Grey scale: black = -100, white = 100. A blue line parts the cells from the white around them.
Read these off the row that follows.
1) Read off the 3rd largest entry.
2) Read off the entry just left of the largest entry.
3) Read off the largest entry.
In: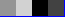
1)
-48
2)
17
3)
65

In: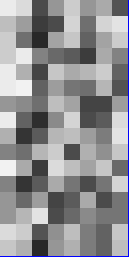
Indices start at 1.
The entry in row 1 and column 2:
72
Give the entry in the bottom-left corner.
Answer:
55
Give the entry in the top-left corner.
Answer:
84
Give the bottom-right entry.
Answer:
49
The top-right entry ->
-35
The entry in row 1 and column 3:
-41
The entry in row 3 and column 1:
60
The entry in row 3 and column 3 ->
-69
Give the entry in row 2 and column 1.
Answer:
49
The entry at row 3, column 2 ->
-13
